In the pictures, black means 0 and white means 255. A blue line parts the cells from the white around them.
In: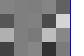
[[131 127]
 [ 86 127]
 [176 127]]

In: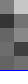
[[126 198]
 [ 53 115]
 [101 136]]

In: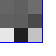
[[101  96]
 [ 96  94]
 [231  32]]

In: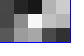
[[ 71  37]
 [ 70 140]
 [ 88 156]]

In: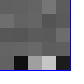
[[ 96  97]
 [110  99]
 [ 87  86]]

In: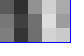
[[ 90  47]
 [119  64]
 [126  53]]

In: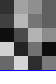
[[ 49 162]
 [ 64 183]
 [ 14  74]]

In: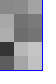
[[137 139]
 [168 114]
 [174 109]]

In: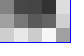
[[130  70]
 [160 120]
 [206 232]]
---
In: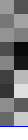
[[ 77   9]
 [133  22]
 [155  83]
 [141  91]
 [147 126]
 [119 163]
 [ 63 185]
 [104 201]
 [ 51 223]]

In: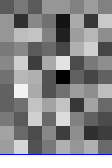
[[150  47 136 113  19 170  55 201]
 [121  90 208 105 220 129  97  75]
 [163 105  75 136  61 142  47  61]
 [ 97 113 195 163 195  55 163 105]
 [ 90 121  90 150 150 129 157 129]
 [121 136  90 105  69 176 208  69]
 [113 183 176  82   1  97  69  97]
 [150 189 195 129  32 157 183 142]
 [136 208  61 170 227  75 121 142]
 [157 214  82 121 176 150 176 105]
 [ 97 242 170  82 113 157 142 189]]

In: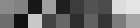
[[109  17 200  68 103  45  97  53 123 166]
 [138 130  23 160  31  60  82  75 220 228]]

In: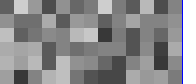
[[159  56 131 179 191 117  83  71  71 171 153 159 123]
 [191  96 117 138 131 185 199  56 123  83 131 103 153]
 [145 111 111 171  90 153 145  96 131 165 131 131 145]
 [179 159 185  90 191 145 138 103  71 131 159  56 138]
 [171 165 171  90 131 111 123 131 131  83 138  63 171]
 [ 96 206 153  77 145 103 123 206 123  90 185  77 131]]

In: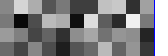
[[121   9  77 186 173  15 221  93  42 240 121]
 [106  69 135  77  30  85 106 186 100 149  55]
 [155 128  69 100  48 142 167 114 149 142  36]
 [135 213 173  85 121  62  62 193 200  48 161]]

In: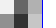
[[144  50 198]
 [241 102 177]]

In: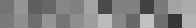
[[122 142 110 149 116 142 157 186 135 103 192 110  53 179]
 [116 149  95 103 135 129 163  73 129 129  66 122 163 171]]

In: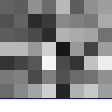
[[ 51  67  87 245  74  51 193 237]
 [ 93  87  74  43 177 170 164 114]
 [ 99  93 144 107 185  93 144 158]
 [ 81  99  43  59 136 128 121 170]
 [121 128  74 128  81 107 114 144]
 [107 136 164 207  37 177 199 158]
 [185 185 152 207  23 152  67 158]]

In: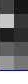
[[ 68  23]
 [ 30  43]
 [198  55]
 [ 97  83]
 [151 117]]
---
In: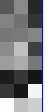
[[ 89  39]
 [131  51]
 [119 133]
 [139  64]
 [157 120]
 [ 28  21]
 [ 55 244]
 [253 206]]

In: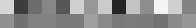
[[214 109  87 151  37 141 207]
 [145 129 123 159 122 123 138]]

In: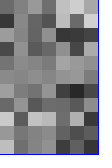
[[107 153 192 168]
 [ 56 101 188 209]
 [156 100  55  68]
 [ 73  90 144 171]
 [116 133 164 144]
 [138 142 147 124]
 [159 115  64  72]
 [105  88 107 141]
 [202 194 110  57]
 [152 131  98  92]
 [190 132  61  54]]

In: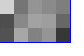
[[210 148 126]
 [ 78 162 103]
 [ 82 130  55]]

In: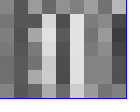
[[133 155 145 158 183]
 [118  87  78 125  72]
 [127 166  90 116  60]
 [121 122  81 122  68]
 [111 115  77 131  82]
 [112 169  76 131  81]
 [132 102 106 154 128]]

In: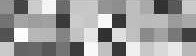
[[145 203 107 199 141 170  89]
 [115 157  58 198  54 186 155]
 [ 82 183 131 228 221 138 120]
 [201 104 116 247  57 199 232]]
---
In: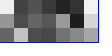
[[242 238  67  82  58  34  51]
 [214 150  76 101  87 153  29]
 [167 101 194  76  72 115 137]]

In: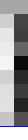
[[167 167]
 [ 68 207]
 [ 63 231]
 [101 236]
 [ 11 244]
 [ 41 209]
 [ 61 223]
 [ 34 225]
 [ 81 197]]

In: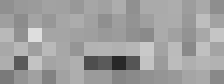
[[142 144 153 155 162 161 152 166 161 173 144 170 170 173 157 169]
 [162 159 140 164 151 166 172 161 143 158 147 159 171 172 153 190]
 [197 185 145 222 165 165 161 159 153 156 144 138 171 161 147 168]
 [164 168 183 159 185 167 149 179 180 177 182 201 163 187 137 192]
 [178 174  90 195 164 168 175  78  90  40  85 195 155 188 175 181]
 [137 122 147 161 130 162 174 155 155 133 138 145 149 153 165 169]]

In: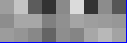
[[ 86 158 196  92  50 138 219  51 140]
 [151 141 167 167 128 144 165 158 155]
 [163 156 149 136 100 142 133 167 184]]

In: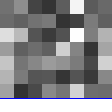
[[105 113 142  68  52  93 244  91]
 [ 96 107  97 114 121  51  66 123]
 [179 222 186  84  59  82 254 126]
 [165 156  96 109  96 207 132  53]
 [209 197 117 135 155 146 123  72]
 [136 180 123  85  87  53  84  57]
 [108 162  50  73 137 117 211 110]]

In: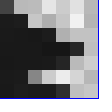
[[184  67 185 187 229 204 225]
 [180  27  29 198 174 198 241]
 [194  26  25  24  28 176 194]
 [191  25  25  25  22  22  38]
 [206  24  25  25  26  37 186]
 [183  26  27 134 204 236 213]
 [198  25  29  27  27  46 191]]

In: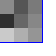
[[122 139  85]
 [135  47 103]
 [149 202 175]]
